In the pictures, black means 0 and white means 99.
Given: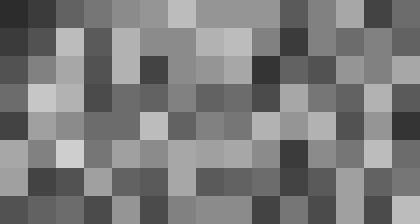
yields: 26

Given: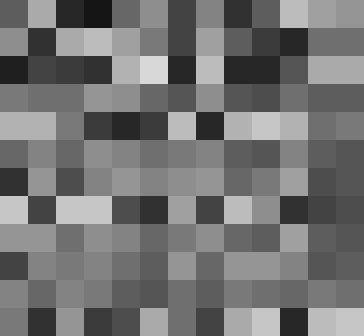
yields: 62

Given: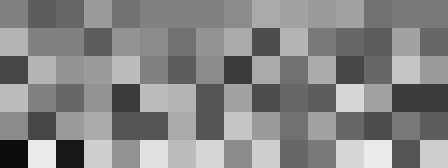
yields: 47

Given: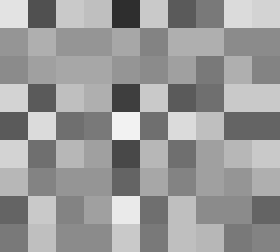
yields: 85

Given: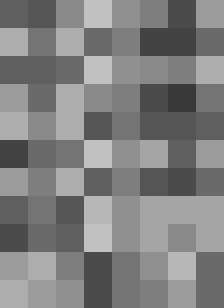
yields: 29

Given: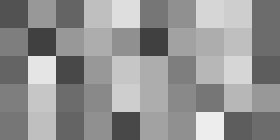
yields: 80
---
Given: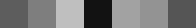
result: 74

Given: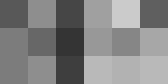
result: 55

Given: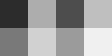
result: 74

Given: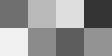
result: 20

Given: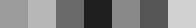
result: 41

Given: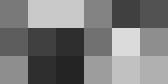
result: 18
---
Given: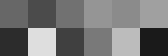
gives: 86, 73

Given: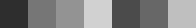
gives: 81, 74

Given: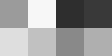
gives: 96, 86

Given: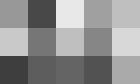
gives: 90, 84

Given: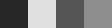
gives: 87, 55

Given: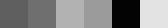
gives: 88, 69
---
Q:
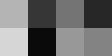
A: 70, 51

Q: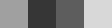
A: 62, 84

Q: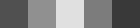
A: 31, 22

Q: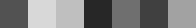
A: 32, 63

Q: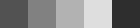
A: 32, 18

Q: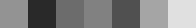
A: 57, 87

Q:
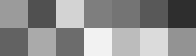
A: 60, 57

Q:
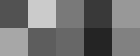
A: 32, 50
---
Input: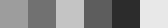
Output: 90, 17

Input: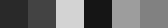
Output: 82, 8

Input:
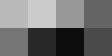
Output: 79, 5

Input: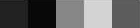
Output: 82, 3

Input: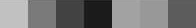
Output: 75, 11

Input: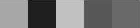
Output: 75, 12

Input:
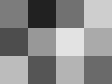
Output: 88, 13

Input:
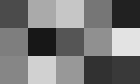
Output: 88, 9

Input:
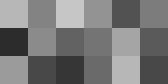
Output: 77, 17
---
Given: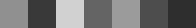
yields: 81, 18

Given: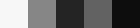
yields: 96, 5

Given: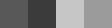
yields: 77, 23

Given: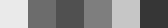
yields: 91, 21

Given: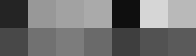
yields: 83, 6

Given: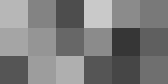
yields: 78, 21

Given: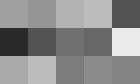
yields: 91, 16

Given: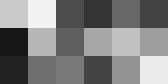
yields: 94, 9
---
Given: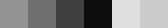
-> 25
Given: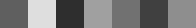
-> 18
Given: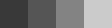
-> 51
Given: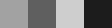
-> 80
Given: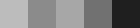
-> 65
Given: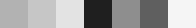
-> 88
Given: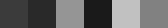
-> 58
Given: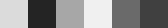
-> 65
